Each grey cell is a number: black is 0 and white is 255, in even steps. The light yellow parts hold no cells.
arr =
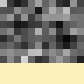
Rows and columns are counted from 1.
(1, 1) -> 198
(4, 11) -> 100
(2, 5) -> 112
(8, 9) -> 120
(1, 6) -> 161
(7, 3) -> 75
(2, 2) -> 80
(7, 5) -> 87
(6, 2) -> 74
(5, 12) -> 138
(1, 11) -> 148
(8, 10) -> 165
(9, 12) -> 32
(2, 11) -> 89
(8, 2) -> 144
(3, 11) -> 120
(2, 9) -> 137
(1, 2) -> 56
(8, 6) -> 190
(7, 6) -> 135
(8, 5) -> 187
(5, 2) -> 134
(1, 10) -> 36
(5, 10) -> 85
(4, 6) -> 60
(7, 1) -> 87
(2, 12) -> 93
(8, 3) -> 128
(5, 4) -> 76
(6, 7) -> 89

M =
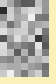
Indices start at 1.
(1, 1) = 203
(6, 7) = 102
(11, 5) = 179
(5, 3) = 204
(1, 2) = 166
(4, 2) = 116
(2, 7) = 150
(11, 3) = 171
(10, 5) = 158
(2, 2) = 205
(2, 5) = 218
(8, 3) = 93
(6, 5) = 211
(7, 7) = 87
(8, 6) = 203
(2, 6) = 210
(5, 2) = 190
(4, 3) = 160
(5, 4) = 207
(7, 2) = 132
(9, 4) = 127
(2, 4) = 202

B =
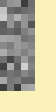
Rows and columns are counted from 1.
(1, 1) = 119
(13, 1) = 63
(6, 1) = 168
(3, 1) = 204
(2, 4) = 108
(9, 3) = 111
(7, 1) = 137
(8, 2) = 141
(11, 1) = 100
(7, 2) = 124
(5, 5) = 146
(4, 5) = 85
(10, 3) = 93
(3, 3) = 177
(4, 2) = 149
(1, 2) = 148
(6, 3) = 155
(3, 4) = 146

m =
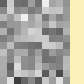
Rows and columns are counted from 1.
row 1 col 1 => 97
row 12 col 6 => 91
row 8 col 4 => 171
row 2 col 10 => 154
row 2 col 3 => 140
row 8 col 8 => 154
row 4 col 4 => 175
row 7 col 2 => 189
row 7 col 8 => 203
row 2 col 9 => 198
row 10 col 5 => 134
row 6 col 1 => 126
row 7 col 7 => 206
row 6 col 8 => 129
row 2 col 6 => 135
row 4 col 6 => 181
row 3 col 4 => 240
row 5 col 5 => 210
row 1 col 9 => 176
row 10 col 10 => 186
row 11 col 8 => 174
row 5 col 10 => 178
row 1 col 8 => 164
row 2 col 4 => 150
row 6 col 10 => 143
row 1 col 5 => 158
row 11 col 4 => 196
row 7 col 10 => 123
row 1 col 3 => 113
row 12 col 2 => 224

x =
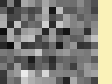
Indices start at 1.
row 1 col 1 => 46
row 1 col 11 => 110
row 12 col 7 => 152
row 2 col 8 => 23
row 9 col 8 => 43
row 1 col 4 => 168
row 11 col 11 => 130
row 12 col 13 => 108
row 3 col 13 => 115
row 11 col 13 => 152
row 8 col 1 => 122
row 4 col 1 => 174
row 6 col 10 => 121
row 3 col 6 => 136
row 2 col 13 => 108
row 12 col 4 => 200
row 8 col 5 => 158
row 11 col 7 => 215
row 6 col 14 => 192
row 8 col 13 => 121
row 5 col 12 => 120
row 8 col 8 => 117
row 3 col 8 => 77
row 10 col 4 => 84
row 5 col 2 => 171
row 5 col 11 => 118
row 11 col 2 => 137
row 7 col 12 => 50
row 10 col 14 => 135
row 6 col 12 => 100
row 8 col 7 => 110
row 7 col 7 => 65
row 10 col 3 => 156
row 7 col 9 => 26
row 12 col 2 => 122
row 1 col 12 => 138
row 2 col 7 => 176

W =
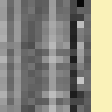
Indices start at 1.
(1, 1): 158
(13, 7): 112
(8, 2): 101
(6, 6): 103
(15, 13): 95
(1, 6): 92
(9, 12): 150
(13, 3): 149
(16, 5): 77
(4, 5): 90
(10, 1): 153
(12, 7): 107
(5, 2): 113
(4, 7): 135
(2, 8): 158
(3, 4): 108
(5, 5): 90
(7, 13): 89
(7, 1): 146
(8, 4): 105
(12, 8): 157
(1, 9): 100
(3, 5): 101
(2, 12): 100
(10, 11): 73
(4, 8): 168
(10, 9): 108
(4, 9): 146
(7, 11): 38
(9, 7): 146
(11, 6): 102
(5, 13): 110
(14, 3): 153
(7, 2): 131
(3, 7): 110
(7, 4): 87
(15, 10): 117
